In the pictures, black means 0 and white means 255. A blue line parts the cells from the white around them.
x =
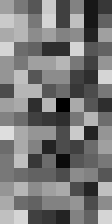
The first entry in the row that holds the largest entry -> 222
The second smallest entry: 11
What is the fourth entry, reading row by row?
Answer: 202
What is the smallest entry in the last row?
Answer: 35
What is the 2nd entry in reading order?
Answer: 120
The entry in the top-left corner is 160
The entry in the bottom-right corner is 213
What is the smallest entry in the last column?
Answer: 46
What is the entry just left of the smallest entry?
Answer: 182
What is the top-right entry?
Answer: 55
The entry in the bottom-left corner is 192
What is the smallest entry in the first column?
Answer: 76
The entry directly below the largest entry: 108
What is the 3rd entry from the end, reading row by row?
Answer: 130
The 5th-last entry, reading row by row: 55
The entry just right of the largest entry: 170
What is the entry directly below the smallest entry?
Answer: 46
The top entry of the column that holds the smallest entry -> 64
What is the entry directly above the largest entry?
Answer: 130
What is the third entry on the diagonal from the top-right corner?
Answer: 140
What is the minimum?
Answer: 0
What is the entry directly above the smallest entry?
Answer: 108
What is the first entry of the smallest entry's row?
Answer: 160
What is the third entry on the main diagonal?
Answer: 140
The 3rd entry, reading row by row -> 86
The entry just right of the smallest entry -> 170

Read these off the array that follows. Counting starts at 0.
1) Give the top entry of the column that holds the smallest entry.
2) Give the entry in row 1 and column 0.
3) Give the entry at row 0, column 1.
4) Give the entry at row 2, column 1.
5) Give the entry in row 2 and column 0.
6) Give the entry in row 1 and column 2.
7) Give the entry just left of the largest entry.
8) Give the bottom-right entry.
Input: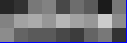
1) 27
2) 130
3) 50
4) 100
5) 140
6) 171
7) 151
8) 50

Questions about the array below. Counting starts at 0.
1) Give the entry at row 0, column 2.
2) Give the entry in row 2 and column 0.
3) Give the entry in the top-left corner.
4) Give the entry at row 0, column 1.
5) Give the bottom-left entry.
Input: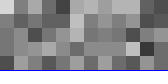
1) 169
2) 118
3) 213
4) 127
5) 78

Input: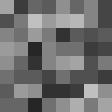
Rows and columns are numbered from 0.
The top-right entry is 69
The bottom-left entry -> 102
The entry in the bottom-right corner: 164
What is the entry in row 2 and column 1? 112
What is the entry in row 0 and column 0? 164
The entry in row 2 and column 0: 132
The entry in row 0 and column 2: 102

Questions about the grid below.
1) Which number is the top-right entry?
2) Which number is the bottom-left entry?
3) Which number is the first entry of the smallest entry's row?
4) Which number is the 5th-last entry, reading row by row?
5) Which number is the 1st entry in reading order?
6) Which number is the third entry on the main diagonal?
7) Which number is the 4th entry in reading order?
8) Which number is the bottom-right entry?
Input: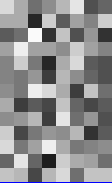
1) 101
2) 195
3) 101
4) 183
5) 217
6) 250
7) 141
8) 195

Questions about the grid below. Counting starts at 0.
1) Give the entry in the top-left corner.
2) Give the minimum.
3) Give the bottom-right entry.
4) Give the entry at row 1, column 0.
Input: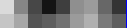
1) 218
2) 20
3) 94
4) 197

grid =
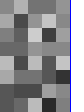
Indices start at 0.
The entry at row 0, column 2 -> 115
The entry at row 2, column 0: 127
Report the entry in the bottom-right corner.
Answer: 127
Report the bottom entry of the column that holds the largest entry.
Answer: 187
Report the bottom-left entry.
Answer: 86
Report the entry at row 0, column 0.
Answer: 136
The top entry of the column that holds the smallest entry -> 115
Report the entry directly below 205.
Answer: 148
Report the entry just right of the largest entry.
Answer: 63
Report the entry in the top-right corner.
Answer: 148
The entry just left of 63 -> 205
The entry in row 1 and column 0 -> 168
